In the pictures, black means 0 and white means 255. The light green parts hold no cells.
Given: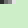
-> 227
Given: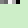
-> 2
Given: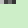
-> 52
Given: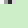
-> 218
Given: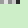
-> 42
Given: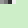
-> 240
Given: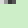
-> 84
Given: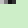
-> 48
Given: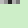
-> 121
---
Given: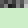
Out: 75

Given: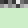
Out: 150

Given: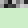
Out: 153

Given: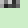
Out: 161

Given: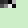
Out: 81

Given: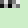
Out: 17
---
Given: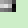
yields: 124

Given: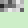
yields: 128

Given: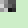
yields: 153

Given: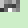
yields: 50

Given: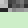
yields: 37

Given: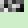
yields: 127
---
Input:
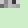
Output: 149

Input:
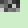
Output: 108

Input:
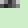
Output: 36

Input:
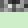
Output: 140

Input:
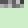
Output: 153

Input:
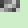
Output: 168

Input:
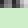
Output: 132

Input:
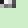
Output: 115

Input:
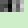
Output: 63
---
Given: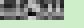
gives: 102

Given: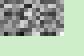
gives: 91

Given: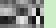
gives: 36

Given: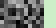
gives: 105

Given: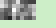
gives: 181

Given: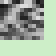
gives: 161

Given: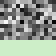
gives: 79

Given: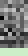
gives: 82
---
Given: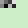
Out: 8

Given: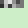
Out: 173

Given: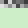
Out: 75

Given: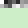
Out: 242

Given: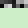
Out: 105

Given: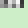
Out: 112

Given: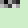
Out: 64
